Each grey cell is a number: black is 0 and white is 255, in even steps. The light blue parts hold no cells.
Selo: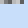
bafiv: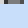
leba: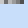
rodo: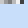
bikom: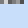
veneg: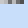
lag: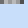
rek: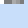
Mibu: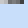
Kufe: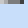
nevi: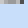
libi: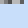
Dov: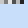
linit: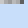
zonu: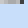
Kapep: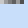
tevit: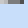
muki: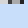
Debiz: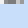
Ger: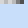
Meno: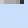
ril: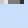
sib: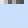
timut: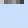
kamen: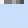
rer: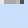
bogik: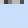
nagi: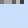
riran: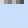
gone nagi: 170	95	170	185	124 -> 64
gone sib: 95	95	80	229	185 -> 170
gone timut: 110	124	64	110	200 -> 154
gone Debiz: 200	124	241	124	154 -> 139

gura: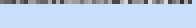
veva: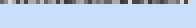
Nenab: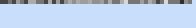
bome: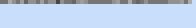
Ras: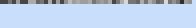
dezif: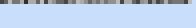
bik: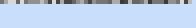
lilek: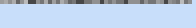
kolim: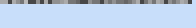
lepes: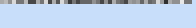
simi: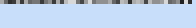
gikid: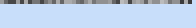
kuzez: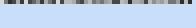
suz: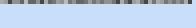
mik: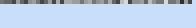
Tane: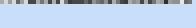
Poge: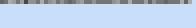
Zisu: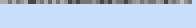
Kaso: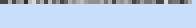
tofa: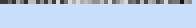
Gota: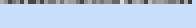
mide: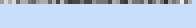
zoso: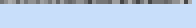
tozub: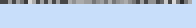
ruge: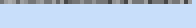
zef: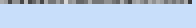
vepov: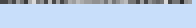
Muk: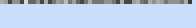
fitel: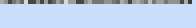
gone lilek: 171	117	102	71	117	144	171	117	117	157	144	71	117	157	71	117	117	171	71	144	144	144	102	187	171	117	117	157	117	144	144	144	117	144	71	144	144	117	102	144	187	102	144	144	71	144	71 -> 131
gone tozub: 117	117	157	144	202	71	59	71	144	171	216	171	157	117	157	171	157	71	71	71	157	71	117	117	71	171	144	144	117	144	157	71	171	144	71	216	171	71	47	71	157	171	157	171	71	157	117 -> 102
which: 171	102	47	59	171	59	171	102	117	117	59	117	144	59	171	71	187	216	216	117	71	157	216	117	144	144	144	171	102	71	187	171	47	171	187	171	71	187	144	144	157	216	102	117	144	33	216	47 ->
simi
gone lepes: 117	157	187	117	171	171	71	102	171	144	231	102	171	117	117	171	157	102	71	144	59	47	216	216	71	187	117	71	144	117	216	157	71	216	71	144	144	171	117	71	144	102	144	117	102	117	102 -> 87
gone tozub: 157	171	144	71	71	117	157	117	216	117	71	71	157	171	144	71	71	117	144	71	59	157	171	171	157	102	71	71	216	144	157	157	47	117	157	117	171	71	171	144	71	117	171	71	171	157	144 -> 202

